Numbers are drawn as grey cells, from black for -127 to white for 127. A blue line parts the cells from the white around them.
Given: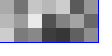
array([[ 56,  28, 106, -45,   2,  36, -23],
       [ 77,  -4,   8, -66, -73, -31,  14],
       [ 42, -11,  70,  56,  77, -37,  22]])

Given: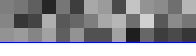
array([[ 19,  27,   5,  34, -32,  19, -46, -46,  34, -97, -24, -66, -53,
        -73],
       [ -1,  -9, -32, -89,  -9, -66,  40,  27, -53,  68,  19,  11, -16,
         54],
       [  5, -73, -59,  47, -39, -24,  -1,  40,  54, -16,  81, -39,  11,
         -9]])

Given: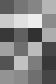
array([[ 74,  96, 109,  11],
       [-44,  66,  -2, -71],
       [ 19,  11, -16, -57],
       [-38,  -9,   5,  53],
       [ 33, -16,  60, -57],
       [-71, -31, -78,  45]])

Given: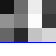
array([[  18,   -3,  124,  -70],
       [-108,  -18,  108,  -55],
       [ -25,  -86,   67,   86]])

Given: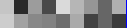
array([[ 77,  34,   8,   2, -18,  42, -61, -25, -68],
       [ 69, -86,  28, -54,  90,  54,  22, -25,  48]])

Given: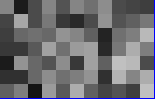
array([[ -59,   39,  -52,   -7,  -71,  -86,  -52,   19,  -44,  -31,   -7],
       [-100,   19,  -23,  -44,   13,  -71,   33,  -31,   64,   57,  -52],
       [ -31,   -1, -107,   27,  -38,   45,  -31,  -59,  -44,  -65,   64],
       [ -65,  -23,  -15,  -23,   19,    5,  -31,  -92,  -15,   -1,   57],
       [ -71,  -71,  -38,   33,  -15,   27,   33,  -86,   -7,   45,   -1],
       [ -79,  -79,  -23,   13,  -15,   -1,   19,  -79,   51,    5,   45],
       [   5, -100,  -52,    5,  -44,    5,  -15,   13,  -52,  -59,  -65]])

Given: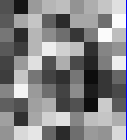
array([[   5,  116,   26,  -17,  -60,   12,  -99,  -73,  -54],
       [  19,   89,  102,  -25,  -85,  -17,   26,   19,   89],
       [ -66,   69,   -9,  -60,  -79,   -9, -114,  -73,  -25],
       [ -38,   39,   69,  -32,  -85,   39,   39,  -17,  123],
       [ -60,   26,   96,  -46,   46,  -54,  -92,   -2,  110],
       [ -32,  -46,   32,   46,  -66,  -46, -114,   75,  -38],
       [ -38,  -66,   54,  110,   81,   62,  -79,    5,   19],
       [  32,  -79,   39,   81,   96,    5,   62,   69,   46],
       [  -9,  -85,   54,   12,  -17,  -73,   -2,  123,   62],
       [ -46, -106,   26,   54,   62,   19,   46,   69,   96]])

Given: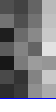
array([[ -35,    3,  -27,   98],
       [-104,   -4,   28,   22],
       [ -97,  -20,    9,   72],
       [ -12,  -48,  -12,   64],
       [ -48,  -61,  -27,   57],
       [ -83,  -69,   16,   43],
       [ -54,  -76,    3,   72]])
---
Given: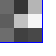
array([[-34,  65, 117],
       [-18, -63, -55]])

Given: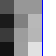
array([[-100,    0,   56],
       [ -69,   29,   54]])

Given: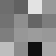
array([[-13,  15, -26],
       [ -1,  23,  28]])

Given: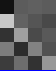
array([[ 71, -29, -42],
       [-77,  31, -53]])

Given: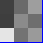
array([[-65,  11, -17],
       [101, -12,  26]])

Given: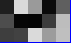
array([[ -50, -121, -122],
       [ -65,  -61,   90]])

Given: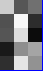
array([[ -46,  119,  -82],
       [ -42,   93, -115]])

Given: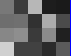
array([[-17, -15, -78],
       [  7,  14, -69]])
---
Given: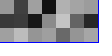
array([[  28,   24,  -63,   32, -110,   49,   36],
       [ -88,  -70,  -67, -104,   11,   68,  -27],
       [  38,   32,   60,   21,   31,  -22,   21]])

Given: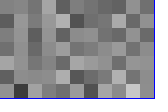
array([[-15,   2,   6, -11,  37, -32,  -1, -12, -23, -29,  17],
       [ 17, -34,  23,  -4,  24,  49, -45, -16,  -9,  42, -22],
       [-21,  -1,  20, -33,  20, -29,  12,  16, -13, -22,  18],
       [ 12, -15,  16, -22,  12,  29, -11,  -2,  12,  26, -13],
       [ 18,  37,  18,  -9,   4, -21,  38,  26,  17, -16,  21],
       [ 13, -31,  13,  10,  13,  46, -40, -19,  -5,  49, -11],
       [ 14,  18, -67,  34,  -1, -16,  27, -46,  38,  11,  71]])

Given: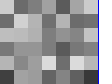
array([[ 75,  76, -20,  -1,  33, -36,  37],
       [-14, -18,  81,  52, -15,  52, -19],
       [ 67,  62,  59,  49,  -1,  18,   5],
       [  2,  -7,  21,  21,  -2, -37,  -7],
       [ 55,  53,   8,  30,  91, -17,  91],
       [-71, -63,  34,  28, -27,   4, -31]])

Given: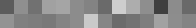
array([[-22, -35,  15, -14,  33,  37,  12,   3, -21,  78,  45,  14, -64,
         12],
       [  4,  19,   0,  -2,  -6,   4,  12,  73,   6, -20, -13,  -1,  34,
         13]])

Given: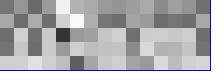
array([[-15, -10,  22, -22,  26, 113,  50,  42,  25,  21,  30,  42,  11,
         32,  19],
       [ 40,  40, -18,  43, -17,  80, 121,  46,  -9, -17,  36,  27, -19,
        -10, -17],
       [-17, -17,  79, -15,  75, -75,  25,  32,  69,  79, -16,  77,  78,
         72,  78],
       [-12, -11,  70, -17,  75,  26,  79,  61,  65,  67,  11,  89,  50,
         52,  67],
       [ 85,  79,  80,  97,  79,  62, -32,  38,  72,  79,  35,  26,  90,
         60,  80]])

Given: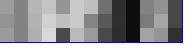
array([[ -56,   29,    3,   53,   68,   21,   75,   63,  -15,  -81, -113,
           2,   18],
       [ -56,   19,    3,   50,   80,   62,   74,    4,  -39,  -80, -113,
          -4,   37],
       [ -79,   27,    3,   48,   88,  -54,   58,   25,  -55,  -81, -113,
          35,   21]])
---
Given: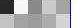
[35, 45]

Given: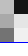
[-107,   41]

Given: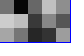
[ 14,   7, -89]

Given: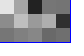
[-11,  46,   7]

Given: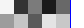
[-23, 100]

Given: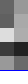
[ 24, -31]
